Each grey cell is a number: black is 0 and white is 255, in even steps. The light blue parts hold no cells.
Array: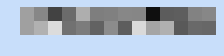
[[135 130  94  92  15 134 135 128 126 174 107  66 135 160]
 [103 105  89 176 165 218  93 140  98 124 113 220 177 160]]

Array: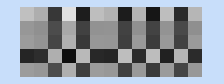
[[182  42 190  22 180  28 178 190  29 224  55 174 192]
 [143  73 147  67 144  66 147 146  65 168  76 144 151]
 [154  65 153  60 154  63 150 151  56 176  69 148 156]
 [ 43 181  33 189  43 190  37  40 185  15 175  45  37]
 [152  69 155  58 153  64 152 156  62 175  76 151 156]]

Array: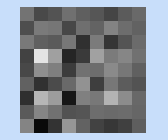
[[105  91  69  86  95 112  83  73 115]
 [ 98 109 131  99 111  71 118 122  78]
 [107  84  53 123  48 119  90  96 121]
 [113 134 123 161  58  37 160 228  66]
 [ 96 119 138 109 113  60 127 143  72]
 [ 83  92 119  62 146 105  75  49  97]
 [104 140 179 120 128  23 156 182  47]
 [102 108 106 109  85  82 113 133  90]
 [ 94  64  55  66  98 150  51  10 132]]

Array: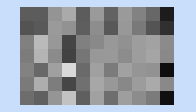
[[ 28 103 130 154  98 154  92 170 148  92  92]
 [ 48  84 121 152  88 141  94 146 154  89  83]
 [139 162 157 145 152 137 128  69 152 186 128]
 [137 165 157 140 153 152 118  66 139 180 124]
 [ 14 146 149 161 123 160 106 217 160 104 130]
 [137 170 156 136 152 167 112  70 125 174 122]
 [ 16 123 140 158 110 161  95 194 149  96 109]]

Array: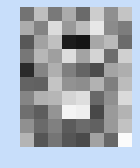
[[196 143 205 106 171 121 190 115]
 [124 139 231 188 153 220 131 172]
 [107 186 167  20  27 192 162  88]
 [208 109 212 163 221 159 183 119]
 [174 164  76 100 127 175 133  42]
 [188 127 178 141 146 196  97  99]
 [218 144 104 222 212 182 177 133]
 [179 154  72 239 244 148  93 111]
 [194 153  97 107  91 128 106 144]
 [251 103 162  74  85 117  85 180]]

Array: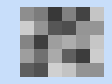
[[197  67 129  56 124 142]
 [149 149  78  86 148 205]
 [198 152 173 158  62 132]
 [205  60  95 170 113 158]
 [145 147 195 208  81  95]]

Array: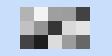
[[ 66 157 159 243 179]
 [228 217  53 148 193]
 [103 156 220  30  67]]

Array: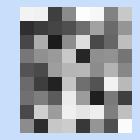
[[200 130 247 253 139  63 241 243]
 [149 106 162 110  79  69  60  46]
 [190 102  73 222 141  27 173  71]
 [117 146 143  38 200 154 144 119]
 [135 179 140 183 181 158  74  83]
 [185 242  83 111 196  34  62 106]
 [ 63 122  31 156 235  91 126 112]
 [191 127 238 229 239 156 207  73]
 [251  79 149  56 204 199  45 140]]
